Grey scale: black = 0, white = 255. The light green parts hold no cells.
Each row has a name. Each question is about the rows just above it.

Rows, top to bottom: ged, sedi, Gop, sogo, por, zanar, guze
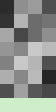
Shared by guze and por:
[79]
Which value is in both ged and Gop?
[143]
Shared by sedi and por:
[180]

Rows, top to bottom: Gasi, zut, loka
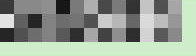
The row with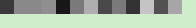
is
Gasi
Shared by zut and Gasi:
[81]
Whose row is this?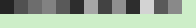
loka

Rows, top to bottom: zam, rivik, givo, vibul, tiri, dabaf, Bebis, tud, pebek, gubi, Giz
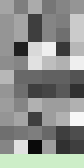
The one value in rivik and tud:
[133]
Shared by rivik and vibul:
[149]
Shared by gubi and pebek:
[62]
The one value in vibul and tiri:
[239]
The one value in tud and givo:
[133]
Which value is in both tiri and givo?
[133]

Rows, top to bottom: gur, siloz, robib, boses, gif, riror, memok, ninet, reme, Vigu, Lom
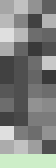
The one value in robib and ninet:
[109]
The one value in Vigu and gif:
[109]
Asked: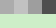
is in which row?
Lom
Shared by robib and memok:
[109]
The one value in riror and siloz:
[65]
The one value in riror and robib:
[101]

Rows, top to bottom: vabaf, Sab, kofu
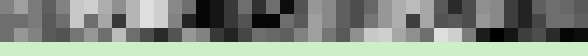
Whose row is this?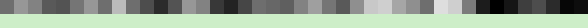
kofu
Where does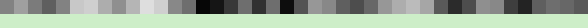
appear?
vabaf
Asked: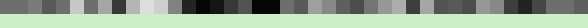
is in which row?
Sab

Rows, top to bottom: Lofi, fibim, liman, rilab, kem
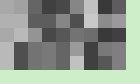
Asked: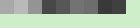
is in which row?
liman
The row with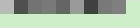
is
rilab
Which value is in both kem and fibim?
[79]
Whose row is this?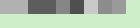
fibim

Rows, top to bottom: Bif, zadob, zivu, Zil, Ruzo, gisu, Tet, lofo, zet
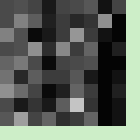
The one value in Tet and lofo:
[4]
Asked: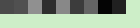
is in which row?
Zil
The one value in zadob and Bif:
[74]
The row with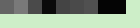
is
Ruzo
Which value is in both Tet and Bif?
[68]
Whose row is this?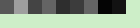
zet

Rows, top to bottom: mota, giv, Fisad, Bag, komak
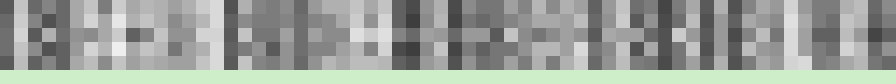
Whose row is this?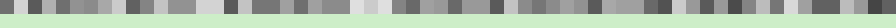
Fisad
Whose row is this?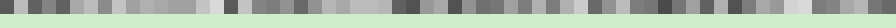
komak
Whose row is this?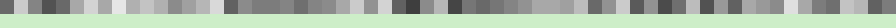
giv

